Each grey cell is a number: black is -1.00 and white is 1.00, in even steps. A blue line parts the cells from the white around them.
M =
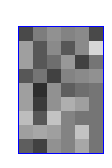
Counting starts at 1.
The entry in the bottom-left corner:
-0.26
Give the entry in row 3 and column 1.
0.25
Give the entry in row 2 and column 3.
0.08
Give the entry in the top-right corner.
-0.43
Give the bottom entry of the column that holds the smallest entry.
-0.49
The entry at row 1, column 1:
-0.43
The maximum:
0.69
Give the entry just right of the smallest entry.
0.14
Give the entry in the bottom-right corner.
-0.08
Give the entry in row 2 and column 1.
0.25
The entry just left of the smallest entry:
0.25
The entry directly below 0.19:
0.03
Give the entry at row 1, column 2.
-0.02
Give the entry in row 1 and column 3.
0.14

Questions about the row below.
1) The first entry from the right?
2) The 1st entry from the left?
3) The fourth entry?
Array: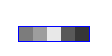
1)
-0.57
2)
-0.03
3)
-0.30

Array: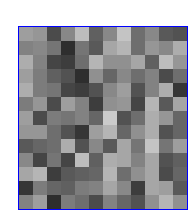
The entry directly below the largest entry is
0.42
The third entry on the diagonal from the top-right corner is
-0.25
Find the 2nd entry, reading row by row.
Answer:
0.18
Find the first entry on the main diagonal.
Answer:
0.24
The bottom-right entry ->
0.13
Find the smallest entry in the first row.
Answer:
-0.41
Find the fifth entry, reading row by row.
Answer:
0.48
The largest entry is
0.59
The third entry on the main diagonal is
-0.46
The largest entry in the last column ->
0.36
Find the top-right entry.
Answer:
-0.36
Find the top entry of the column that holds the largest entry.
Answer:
0.07
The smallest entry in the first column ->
-0.58
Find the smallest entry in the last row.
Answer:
-0.64
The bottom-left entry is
0.02
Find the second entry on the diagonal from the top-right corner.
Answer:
0.07
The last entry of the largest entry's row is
-0.20
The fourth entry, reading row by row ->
0.07
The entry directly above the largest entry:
0.13
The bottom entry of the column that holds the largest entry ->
0.02
